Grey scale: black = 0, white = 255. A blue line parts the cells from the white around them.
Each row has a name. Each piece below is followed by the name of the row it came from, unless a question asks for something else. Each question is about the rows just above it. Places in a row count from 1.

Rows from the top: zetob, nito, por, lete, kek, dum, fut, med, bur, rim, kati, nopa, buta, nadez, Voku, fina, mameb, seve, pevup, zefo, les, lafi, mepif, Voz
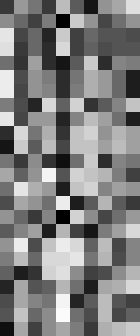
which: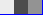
dum
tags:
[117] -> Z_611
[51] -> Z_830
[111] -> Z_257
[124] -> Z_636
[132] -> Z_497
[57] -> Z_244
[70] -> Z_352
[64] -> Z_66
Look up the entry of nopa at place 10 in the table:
Z_611
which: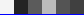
lafi

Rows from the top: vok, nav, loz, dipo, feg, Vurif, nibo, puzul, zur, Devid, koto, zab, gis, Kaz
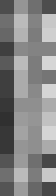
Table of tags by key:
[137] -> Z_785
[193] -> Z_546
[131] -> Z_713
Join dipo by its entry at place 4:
Z_713
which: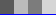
feg
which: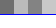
nav
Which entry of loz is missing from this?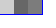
[179]

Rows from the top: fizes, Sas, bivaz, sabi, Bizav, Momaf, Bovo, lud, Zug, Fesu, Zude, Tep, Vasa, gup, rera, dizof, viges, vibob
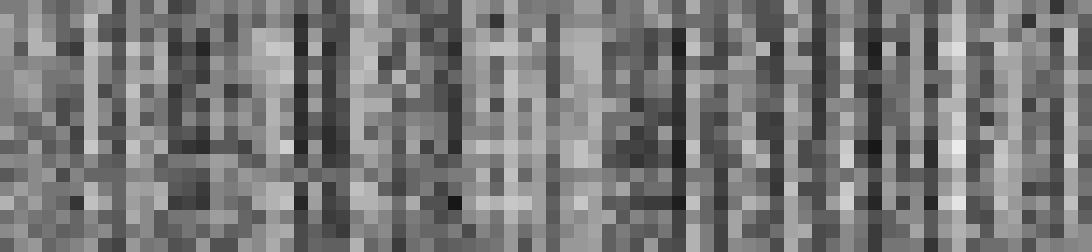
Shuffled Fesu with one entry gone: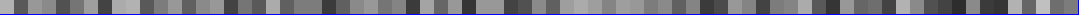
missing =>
[146]
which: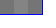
Sas
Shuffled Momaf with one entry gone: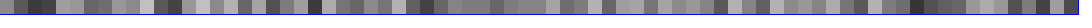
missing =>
[186]

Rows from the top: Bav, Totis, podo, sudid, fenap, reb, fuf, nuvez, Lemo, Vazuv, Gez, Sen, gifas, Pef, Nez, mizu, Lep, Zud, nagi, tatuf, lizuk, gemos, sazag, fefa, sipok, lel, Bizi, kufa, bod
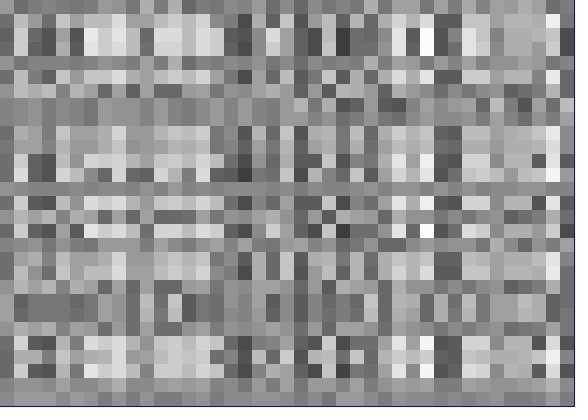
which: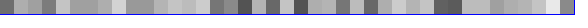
Vazuv
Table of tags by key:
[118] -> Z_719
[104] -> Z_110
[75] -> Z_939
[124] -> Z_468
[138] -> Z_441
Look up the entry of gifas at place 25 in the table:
Z_110
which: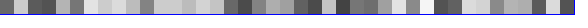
Bizi
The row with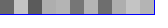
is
nagi
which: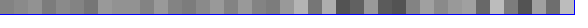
nuvez
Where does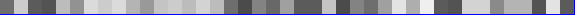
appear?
Nez

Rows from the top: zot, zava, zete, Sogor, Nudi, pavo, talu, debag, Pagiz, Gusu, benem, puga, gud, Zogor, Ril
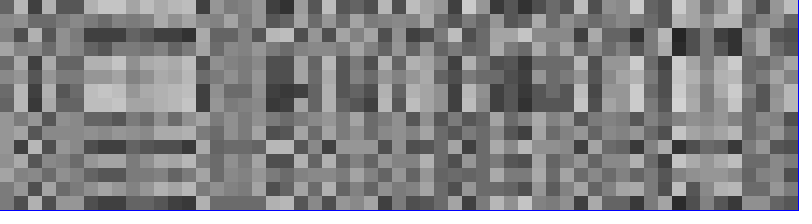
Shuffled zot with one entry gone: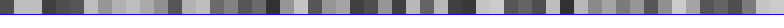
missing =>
[156]
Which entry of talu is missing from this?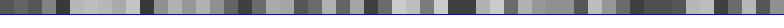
[72]
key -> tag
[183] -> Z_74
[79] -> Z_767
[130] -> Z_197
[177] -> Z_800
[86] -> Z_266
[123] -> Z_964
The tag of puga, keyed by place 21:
Z_767
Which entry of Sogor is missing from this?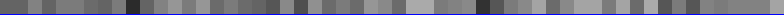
[115]
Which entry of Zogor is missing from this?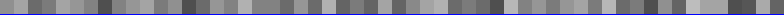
[92]
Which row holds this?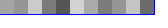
debag
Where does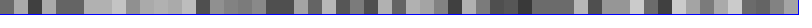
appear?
Nudi

